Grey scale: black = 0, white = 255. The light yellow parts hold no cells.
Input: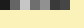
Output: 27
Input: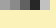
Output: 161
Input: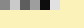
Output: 136
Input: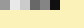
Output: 153
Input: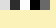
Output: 222
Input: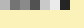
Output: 183
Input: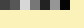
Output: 65
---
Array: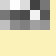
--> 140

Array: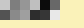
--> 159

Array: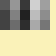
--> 108

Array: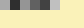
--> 149

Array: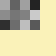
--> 47

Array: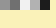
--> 112

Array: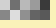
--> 221

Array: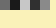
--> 26
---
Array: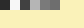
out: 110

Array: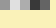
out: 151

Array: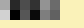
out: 40

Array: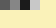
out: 134

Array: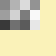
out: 112

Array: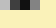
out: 131
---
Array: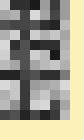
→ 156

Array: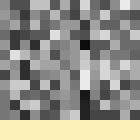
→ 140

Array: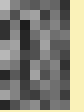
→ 111

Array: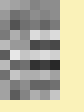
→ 132

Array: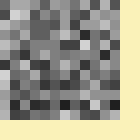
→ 83

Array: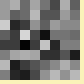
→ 72

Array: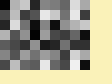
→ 102
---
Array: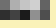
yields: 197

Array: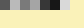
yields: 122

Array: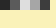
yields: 222

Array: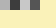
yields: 200

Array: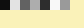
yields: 98

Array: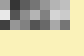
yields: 93

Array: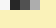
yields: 81
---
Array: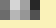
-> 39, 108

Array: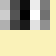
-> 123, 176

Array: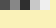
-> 239, 78

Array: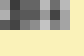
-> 185, 89

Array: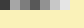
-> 229, 59

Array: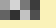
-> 60, 99

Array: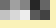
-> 101, 194

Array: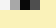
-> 78, 244
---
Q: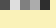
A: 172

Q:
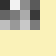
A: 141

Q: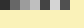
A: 212

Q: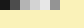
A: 231

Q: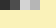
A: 211

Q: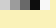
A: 13

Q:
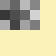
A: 186

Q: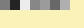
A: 104

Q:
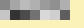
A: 144
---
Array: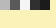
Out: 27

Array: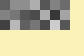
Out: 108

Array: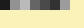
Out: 156

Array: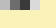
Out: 218

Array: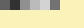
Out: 114

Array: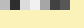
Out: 87
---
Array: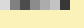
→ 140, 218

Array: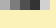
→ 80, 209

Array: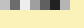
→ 159, 237

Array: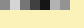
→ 64, 213

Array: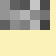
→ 180, 198

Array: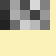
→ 140, 216

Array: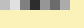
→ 45, 224

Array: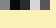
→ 42, 214

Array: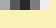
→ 40, 237
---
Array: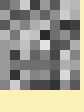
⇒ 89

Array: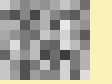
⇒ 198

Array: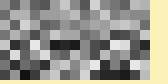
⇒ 97

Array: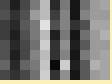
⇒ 112

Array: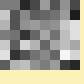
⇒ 83
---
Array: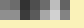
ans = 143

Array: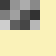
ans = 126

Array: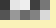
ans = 84

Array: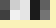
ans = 63

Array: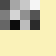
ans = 125

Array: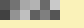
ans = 65

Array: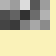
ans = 78

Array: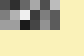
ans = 126

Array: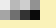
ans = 165
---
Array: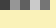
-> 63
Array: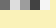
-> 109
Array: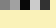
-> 128
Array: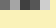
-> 109
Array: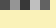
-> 77
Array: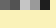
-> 102
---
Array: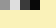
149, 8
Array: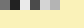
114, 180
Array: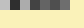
192, 110
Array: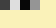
63, 149
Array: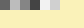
100, 208
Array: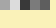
166, 94
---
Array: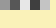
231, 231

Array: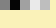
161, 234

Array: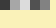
220, 220

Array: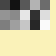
230, 250

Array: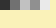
193, 234

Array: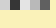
228, 228

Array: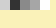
138, 254

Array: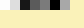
91, 253
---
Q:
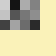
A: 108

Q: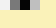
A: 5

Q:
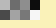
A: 120

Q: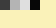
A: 223

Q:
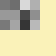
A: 53

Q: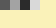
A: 43
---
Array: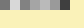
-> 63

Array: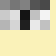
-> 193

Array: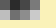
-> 202

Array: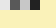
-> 34

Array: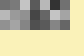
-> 102

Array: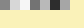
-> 166

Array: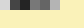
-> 180

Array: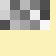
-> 247
